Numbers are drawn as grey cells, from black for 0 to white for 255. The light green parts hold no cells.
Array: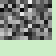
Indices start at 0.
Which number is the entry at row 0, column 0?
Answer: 119
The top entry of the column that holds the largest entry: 242
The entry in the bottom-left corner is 144
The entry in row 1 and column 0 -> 184
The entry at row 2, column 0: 7
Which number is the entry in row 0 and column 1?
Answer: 119
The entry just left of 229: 104
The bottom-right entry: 119
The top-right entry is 65
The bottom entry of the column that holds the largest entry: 49
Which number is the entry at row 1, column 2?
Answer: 184
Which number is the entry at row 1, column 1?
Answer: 34
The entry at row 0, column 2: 49
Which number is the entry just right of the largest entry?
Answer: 91
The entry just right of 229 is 159
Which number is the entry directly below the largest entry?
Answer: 22

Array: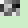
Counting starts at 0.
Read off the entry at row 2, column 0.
63
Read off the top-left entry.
246
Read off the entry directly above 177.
190
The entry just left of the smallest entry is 36
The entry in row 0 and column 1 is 150
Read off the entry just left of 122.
177

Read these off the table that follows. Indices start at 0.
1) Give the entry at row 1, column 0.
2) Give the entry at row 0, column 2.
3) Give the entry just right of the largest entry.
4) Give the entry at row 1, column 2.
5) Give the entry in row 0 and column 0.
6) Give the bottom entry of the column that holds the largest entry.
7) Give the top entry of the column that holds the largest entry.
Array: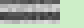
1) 177
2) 103
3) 206
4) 191
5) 103
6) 220
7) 103

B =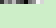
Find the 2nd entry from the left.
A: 158
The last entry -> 214
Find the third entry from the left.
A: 114

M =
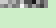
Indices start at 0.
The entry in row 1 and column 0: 148
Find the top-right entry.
135
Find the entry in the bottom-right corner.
135
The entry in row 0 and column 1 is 203
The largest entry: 245
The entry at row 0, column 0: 203

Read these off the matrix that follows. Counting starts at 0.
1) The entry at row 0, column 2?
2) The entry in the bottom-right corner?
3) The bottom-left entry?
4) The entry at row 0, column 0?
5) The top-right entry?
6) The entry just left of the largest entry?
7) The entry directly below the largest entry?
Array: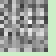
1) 84
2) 72
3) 179
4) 141
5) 116
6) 167
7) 72

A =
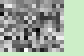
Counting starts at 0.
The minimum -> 1
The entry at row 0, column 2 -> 167
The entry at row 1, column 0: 53
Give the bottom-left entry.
197
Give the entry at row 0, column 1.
183
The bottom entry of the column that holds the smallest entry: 123
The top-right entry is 137
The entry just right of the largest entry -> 151
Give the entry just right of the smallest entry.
167
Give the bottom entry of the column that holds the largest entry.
254
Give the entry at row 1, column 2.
238
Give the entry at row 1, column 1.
225
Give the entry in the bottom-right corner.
123
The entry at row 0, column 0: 167
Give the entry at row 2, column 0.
93
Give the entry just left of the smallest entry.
53
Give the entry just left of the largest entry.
40
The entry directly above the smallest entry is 123
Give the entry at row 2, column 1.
123
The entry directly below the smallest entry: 40
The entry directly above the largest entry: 93
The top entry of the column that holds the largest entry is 151

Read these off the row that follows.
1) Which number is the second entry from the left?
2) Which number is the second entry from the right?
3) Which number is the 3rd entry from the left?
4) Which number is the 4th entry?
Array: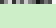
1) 149
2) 79
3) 220
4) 49

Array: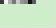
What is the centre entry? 202
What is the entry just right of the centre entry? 148

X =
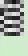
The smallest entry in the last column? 51
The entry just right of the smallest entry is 66
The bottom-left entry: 207
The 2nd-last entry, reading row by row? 66
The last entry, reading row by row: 207
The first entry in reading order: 223
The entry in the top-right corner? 177
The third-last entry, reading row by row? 35
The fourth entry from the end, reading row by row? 51
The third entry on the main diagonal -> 51

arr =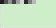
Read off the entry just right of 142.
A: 70
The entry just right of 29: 85
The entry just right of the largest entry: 42
